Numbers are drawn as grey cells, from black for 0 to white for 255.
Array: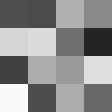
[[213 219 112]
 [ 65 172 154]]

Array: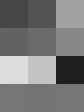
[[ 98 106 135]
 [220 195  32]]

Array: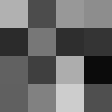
[[ 43 119  46]
 [ 97  63 173]]

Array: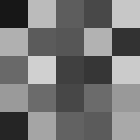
[[176  91  86]
 [105 208  64]]

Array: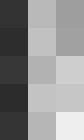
[[ 45 193 161]
 [ 55 178 206]]

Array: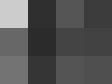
[[103  43  68]
 [115  53  84]]
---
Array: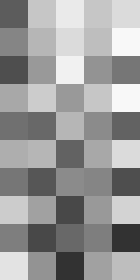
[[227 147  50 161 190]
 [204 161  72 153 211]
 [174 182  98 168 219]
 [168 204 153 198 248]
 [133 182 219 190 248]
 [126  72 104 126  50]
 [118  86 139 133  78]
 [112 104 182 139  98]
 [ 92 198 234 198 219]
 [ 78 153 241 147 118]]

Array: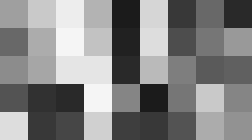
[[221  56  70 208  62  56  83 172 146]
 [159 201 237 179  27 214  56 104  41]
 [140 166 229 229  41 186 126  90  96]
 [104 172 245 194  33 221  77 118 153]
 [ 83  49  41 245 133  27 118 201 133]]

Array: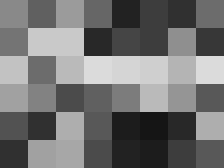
[[194 108 186 219 213 207 180 219]
 [161 130  75  96 124 186 149  88]
 [137  96 155 102  34  61  48 108]
 [116 201 201  40  69  61 143  55]
 [ 82  48 174  88  28  21  40 174]
 [ 48 161 167  75  34  28  61  88]]

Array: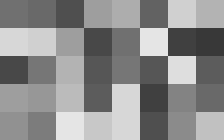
[[215 208 158  72 112 229  64  56]
 [158 151 187  92 215  64 131 105]
 [145 124 229 200 215  79 139 193]
 [112 105  79 158 173  98 208 179]
 [ 72 118 179  86 118  86 222  92]]

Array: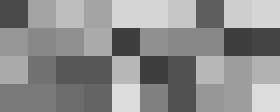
[[171 114  87  87 184  62  81 184 157 178]
 [150 136 144 171  62 144 136 136  62  68]
 [121 121 108 100 220 128  81 150 157 220]
 [ 74 164 190 164 213 213 198  94 206 213]]

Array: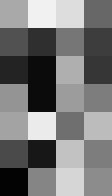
[[169 241 221 103]
 [163 235 111 188]
 [148  11 156 125]
 [ 81  47 118  61]
 [ 74  23 194 125]
 [ 35  11 175  54]
 [  3 133 214 140]]

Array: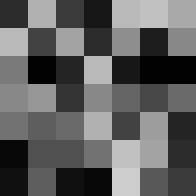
[[185  66 163  44 142  29 136]
 [136 150  52 136 100  72 106]
 [122   2  36 185  23   2   2]
 [114  94 106 177  66 157  36]
 [ 44 177  59  23 185 193 169]
 [ 16  94  16   8 205  88  59]
 [  8  80  80 114 193 163  44]]

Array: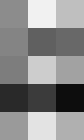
[[154 227 176]
 [140 241 191]
 [132  96 104]
 [125 205 162]
 [ 41  59  13]]

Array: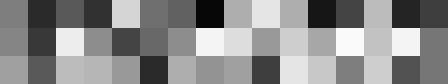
[[160  89 188 182 153  42 174 147 160  62 229 200 126 206  82 118]
 [133  56 237 141  68 104 141 244 221 153 206 167 250 194 244 118]
 [126  42  89  49 213 111  97   7 174 229 174  22  68 188  36  62]]
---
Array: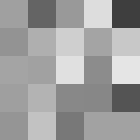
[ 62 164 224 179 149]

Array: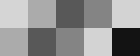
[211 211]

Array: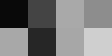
[141 167]

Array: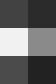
[ 43 241]

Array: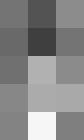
[140  63 112]

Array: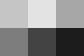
[167  67]

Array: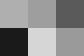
[ 90 214]

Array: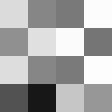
[252 251 134  82]
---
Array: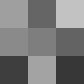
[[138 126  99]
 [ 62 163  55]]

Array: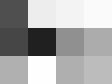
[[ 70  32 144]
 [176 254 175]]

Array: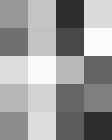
[[112 194  73]
 [220 250 185]]

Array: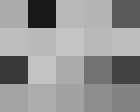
[[189 186 196]
 [ 56 194 170]]

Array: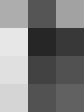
[[231  38  56]
 [224  66  81]]

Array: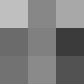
[[107 128  59]
 [114 138  82]]
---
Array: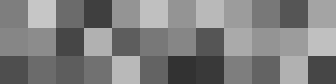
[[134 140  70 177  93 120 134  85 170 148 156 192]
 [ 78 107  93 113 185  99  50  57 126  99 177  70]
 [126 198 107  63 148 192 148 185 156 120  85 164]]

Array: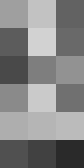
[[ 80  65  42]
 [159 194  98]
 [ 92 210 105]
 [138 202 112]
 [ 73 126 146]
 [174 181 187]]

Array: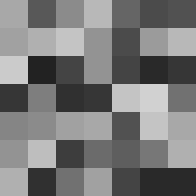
[[ 54 126  48  54 196 209 113]
 [147 190  61 107  94 119 176]
 [203  34  68 147  68  41  54]
 [176  48 113 161  68  41  41]
 [168  88 139 184 101  75  81]
 [133 139 161 168  81 196 168]
 [161 176 196 147  75 155 184]]

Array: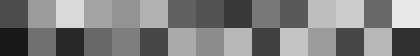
[[ 25 112  40 104 126  70 170 140 183  64 196 155  70 183  48]
 [ 76 155 217 163 147 177  97  83  56 120  89 190 204 104 232]]

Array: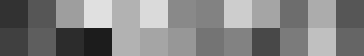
[[ 64  94  44  28 178 165 151 116 130  72 123 192 101]
 [ 50  86 158 224 178 218 137 130 205 165 109 172  86]]

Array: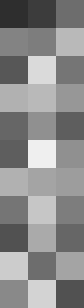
[[137 211  81]
 [102 144  94]
 [ 81 170 102]
 [ 46  60 109]
 [ 87 218 117]
 [117 198 125]
 [ 94 239 144]
 [177 185 151]
 [177 164 157]
 [204 109 164]
 [131 125 185]]
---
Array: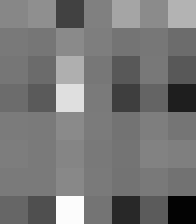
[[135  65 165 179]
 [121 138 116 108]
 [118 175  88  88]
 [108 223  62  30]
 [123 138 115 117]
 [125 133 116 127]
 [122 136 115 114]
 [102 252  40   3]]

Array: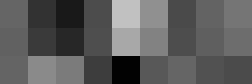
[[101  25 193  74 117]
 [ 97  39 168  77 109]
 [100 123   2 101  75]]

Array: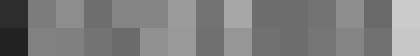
[[ 45 141 132 155 167 109 142 203]
 [ 34 128 107 153 150 109 132 199]]

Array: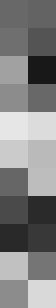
[[104]
 [111]
 [161]
 [140]
 [230]
 [203]
 [102]
 [ 74]
 [ 41]
 [193]
 [140]]

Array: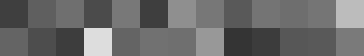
[[ 63 111 120 143  89 110 188]
 [100  61 100 111  52  87 122]]

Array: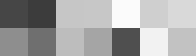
[[ 70 198 251 217]
 [142 189  79 194]]

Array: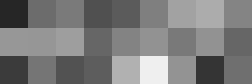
[[ 38 122  91 162 132]
 [151 158 131 121 102]
 [ 59  82 177 147 111]]
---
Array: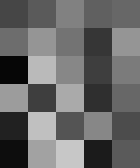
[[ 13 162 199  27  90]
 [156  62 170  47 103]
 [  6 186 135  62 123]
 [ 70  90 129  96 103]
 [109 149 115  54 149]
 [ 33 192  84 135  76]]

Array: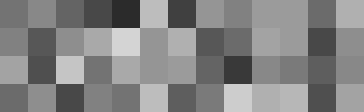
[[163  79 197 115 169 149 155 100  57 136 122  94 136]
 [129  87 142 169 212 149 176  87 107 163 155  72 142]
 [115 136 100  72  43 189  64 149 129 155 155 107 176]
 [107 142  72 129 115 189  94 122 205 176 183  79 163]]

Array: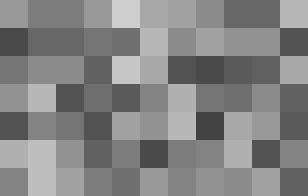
[[131 190 161 124 111 153 131 146 139 161  97]
 [176 190 146  97 124  74 124 131 176  82 131]
 [117 139 139  97 198 168  82  74  90  97 168]
 [153 124 124 153 206 168 161 139 103 103 183]
 [ 82 131 117  82 161 146 183  66 168 153  90]
 [ 74 103 103 117 111 183 139 161 146 146  82]
 [146 183  82 111  90 131 176 117 111 139  97]]

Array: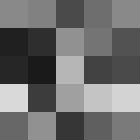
[[ 38  26 182  66  74]
 [217  60 160 196 211]
 [ 32  46 145 116  82]
 [137 129  74 110 137]
 [103 145  54  95 122]]

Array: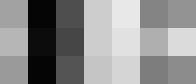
[[154   5  84 197 213 125 140]
 [162   5  78 205 232 132 147]
 [182  12  70 205 225 175 219]]

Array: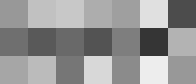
[[152 193 200 173 159 224  76]
 [166 187 118 216 139 237 152]
 [111  89 105  83 126  53 179]]
